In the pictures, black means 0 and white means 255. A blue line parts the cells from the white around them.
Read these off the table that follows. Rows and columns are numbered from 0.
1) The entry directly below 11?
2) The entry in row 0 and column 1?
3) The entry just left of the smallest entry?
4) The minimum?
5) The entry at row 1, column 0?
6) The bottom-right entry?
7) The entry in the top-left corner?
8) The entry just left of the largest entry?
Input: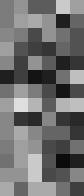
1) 82
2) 147
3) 82
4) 11
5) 123
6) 63
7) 123
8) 159

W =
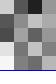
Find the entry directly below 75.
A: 226
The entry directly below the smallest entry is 194
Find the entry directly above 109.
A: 194
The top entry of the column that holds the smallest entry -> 32

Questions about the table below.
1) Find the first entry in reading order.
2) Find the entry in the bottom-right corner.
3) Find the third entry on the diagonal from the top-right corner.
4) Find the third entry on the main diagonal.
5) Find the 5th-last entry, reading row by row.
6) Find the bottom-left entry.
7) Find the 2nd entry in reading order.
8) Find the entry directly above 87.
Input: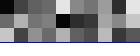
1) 7
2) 87
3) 186
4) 145
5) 96
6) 198
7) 67
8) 198

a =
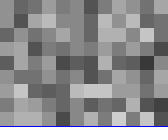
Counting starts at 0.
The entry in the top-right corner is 166
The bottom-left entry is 156
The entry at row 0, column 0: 145
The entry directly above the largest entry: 102
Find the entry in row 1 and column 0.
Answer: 145
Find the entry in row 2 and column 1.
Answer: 145
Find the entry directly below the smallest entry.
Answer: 102
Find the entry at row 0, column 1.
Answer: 102
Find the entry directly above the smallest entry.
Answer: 124
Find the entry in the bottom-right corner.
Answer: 83
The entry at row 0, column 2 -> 114
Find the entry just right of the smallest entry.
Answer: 136
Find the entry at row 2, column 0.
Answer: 102
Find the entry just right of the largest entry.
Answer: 124
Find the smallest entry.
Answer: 56
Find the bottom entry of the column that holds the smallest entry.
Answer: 197
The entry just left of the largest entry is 124
